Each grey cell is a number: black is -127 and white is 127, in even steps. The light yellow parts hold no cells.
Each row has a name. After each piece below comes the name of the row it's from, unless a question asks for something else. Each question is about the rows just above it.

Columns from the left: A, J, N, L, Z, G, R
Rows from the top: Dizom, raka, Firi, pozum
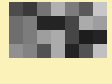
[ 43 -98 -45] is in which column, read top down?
G
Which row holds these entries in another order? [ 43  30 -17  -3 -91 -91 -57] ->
raka
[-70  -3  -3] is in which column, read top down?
J
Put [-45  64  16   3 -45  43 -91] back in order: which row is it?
pozum
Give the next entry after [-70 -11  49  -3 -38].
[71]
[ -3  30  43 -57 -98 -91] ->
Firi

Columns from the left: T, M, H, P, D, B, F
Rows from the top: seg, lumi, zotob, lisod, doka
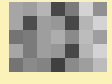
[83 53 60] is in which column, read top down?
B
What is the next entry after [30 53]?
[-56]
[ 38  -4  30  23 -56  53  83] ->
lisod
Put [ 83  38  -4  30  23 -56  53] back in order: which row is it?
lisod
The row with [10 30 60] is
doka

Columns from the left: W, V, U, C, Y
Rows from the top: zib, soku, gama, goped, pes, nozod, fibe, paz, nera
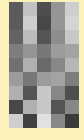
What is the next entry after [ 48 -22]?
[7]
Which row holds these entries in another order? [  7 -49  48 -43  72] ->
fibe

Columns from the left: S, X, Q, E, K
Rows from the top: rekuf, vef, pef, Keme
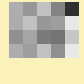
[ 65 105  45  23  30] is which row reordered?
vef
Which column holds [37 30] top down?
X
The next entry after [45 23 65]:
[4]
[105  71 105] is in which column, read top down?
K
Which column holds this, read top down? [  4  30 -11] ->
E

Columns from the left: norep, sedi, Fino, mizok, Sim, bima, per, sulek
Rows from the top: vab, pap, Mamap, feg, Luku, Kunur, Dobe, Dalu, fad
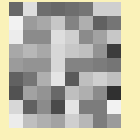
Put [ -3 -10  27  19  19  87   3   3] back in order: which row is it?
Luku
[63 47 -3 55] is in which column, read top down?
bima
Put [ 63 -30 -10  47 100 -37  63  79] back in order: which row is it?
Kunur
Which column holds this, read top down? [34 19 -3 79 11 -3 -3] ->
per

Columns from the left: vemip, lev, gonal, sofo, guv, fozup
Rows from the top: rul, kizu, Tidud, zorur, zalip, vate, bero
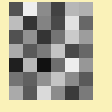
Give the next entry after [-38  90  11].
[-68]
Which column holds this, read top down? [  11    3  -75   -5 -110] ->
gonal
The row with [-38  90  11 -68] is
bero
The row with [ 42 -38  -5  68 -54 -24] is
zorur
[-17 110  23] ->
zalip

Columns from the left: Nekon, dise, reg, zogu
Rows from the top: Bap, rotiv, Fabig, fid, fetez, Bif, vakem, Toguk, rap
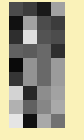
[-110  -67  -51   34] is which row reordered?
rotiv
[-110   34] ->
rotiv

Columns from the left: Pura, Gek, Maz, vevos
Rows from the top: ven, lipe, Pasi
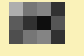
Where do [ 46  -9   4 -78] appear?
ven
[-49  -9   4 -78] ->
Pasi
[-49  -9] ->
Pasi

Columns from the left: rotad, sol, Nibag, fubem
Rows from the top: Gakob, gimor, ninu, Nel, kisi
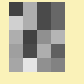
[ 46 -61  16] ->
ninu
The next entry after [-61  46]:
[-53]
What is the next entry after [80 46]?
[-53]
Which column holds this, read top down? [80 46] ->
rotad
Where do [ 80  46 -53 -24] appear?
gimor
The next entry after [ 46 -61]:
[16]
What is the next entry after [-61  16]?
[53]

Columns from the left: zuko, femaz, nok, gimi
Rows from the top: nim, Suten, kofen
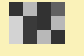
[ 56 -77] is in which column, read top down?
gimi
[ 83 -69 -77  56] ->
Suten
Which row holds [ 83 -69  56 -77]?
kofen
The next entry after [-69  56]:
[-77]

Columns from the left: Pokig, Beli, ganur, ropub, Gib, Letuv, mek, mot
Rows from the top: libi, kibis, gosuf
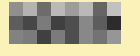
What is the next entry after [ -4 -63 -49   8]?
[-34]
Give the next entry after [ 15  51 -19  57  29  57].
[-26]

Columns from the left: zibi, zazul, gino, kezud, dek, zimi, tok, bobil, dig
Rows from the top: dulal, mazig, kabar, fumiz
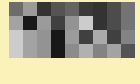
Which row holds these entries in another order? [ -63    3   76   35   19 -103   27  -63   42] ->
kabar
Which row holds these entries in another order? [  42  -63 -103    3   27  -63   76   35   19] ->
kabar
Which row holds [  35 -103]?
mazig
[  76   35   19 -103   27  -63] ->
kabar
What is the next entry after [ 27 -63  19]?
[76]

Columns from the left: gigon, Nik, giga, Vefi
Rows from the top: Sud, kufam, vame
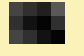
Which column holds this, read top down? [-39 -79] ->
Vefi
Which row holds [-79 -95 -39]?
Sud
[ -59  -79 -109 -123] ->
vame
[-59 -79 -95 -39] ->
Sud
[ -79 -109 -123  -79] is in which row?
kufam

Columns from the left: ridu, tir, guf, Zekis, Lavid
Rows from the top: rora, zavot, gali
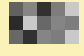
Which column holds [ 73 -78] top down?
tir
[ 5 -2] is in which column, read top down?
Zekis
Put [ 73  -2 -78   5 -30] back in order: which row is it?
rora
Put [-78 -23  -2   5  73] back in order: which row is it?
gali

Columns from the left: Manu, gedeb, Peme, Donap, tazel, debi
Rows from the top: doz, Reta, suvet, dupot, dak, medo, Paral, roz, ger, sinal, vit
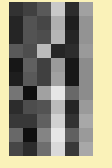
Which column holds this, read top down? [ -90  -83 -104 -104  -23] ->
tazel
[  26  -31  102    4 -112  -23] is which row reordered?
sinal
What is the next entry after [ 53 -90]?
[19]
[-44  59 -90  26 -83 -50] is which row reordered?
roz

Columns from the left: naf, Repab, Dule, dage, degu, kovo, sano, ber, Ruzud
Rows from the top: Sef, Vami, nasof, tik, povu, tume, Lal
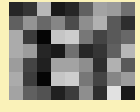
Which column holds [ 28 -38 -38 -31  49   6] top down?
ber
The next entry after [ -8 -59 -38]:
[-23]
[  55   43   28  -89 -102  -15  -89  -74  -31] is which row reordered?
tik
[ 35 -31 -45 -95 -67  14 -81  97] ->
Lal
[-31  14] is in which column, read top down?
kovo
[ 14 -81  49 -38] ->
povu

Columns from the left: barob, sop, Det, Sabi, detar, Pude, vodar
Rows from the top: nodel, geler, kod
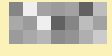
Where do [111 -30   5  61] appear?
geler
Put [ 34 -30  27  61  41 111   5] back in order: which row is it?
geler
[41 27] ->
geler
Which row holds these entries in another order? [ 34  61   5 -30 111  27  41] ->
geler

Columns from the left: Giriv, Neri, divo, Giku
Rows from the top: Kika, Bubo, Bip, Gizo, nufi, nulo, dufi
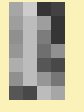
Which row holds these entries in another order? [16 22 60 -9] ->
nulo
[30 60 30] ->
Bubo
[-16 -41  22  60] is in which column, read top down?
divo
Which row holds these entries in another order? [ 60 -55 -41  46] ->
nufi
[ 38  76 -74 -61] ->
Kika
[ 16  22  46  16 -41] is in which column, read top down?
Giriv
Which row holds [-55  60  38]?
dufi

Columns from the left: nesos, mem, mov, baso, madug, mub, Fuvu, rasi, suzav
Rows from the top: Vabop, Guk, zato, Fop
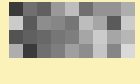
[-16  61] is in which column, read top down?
mub
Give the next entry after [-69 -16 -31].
[25]
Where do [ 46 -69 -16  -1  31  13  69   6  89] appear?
Fop

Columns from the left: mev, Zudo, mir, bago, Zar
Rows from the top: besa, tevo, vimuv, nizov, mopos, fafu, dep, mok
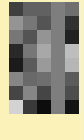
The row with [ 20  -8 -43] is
tevo
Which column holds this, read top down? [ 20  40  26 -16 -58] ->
mir
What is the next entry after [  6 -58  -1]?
[-50]
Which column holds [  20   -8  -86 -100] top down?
mev

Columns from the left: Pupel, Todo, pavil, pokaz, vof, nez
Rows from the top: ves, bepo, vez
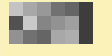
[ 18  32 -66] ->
bepo
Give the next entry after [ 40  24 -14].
[-26]
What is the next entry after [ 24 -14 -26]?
[-66]
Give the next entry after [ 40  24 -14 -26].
[-66]
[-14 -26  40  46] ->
vez
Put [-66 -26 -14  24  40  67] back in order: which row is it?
ves
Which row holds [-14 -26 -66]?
ves

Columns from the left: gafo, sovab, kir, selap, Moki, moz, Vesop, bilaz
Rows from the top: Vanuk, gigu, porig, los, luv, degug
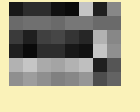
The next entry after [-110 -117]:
[69]
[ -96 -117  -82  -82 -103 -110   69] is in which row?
los

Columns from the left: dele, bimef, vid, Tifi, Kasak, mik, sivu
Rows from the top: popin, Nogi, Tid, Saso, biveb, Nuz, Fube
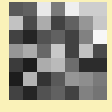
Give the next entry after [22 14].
[-5]
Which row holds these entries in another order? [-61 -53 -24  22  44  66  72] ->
Saso
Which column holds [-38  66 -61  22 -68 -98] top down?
dele

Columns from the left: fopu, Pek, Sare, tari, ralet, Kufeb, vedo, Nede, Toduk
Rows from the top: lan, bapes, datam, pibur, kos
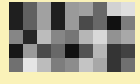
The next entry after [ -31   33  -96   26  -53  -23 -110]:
[-2]
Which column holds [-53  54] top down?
Kufeb
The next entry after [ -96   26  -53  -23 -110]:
[-2]

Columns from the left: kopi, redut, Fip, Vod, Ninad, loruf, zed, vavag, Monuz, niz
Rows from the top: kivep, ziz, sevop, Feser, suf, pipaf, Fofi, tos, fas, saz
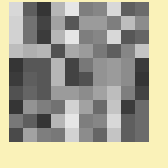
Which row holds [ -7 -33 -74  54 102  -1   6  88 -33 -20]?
fas
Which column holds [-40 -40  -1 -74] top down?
Fip
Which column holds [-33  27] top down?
vavag
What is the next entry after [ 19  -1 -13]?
[82]
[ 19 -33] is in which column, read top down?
redut
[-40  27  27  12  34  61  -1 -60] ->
Fofi
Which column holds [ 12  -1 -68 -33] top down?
Monuz

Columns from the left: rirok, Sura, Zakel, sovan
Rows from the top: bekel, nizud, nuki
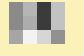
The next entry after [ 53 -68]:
[66]
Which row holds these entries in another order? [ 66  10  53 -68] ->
bekel

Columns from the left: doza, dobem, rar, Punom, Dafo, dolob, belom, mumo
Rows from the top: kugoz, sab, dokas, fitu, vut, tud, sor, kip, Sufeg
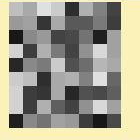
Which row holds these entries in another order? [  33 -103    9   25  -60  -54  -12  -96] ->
dokas
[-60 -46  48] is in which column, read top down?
Dafo
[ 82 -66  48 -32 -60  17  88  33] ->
kip
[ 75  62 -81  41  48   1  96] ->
tud
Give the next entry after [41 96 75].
[-81]
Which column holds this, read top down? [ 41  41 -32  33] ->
Punom

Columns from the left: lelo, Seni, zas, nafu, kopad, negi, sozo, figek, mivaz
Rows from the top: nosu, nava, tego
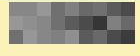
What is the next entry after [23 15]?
[7]
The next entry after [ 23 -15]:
[0]
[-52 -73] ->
nava
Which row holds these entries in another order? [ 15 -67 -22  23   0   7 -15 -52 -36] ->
tego
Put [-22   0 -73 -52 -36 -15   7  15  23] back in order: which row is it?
nava

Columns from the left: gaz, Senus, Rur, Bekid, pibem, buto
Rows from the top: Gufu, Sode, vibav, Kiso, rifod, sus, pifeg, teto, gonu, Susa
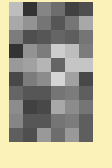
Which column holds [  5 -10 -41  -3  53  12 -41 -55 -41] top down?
Rur
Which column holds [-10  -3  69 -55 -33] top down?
buto
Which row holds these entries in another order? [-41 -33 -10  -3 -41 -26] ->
pifeg
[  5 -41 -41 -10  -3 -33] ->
gonu
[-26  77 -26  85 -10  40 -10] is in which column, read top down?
Bekid
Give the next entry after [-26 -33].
[-10]
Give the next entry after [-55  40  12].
[-10]

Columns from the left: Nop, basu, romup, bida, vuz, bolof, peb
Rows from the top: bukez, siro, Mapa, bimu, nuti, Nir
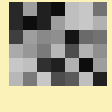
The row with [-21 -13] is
Mapa
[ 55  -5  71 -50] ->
Nir
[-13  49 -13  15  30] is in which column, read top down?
peb
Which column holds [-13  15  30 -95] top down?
peb
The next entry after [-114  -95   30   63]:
[71]
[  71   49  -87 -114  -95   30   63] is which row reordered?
siro
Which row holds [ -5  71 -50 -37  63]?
Nir

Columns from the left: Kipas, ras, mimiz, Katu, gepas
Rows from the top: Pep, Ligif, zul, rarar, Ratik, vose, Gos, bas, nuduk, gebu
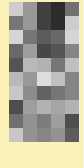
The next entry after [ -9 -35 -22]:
[85]
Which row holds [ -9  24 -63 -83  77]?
Ligif
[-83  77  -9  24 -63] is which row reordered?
Ligif
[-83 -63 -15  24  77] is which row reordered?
Pep

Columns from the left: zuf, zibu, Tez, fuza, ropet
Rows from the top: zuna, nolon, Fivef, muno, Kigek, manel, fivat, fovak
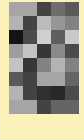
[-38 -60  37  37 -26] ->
manel
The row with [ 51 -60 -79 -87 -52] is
fivat
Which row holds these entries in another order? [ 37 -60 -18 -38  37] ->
zuna
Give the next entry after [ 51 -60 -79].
[-87]
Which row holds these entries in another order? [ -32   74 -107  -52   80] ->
Fivef
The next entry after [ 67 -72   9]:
[-52]

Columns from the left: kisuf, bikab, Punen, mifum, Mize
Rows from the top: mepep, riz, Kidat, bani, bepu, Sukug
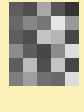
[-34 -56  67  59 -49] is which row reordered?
bepu
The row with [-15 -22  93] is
Sukug
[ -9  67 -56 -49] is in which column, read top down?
Punen
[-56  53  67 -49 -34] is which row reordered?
Kidat
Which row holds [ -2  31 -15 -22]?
Sukug

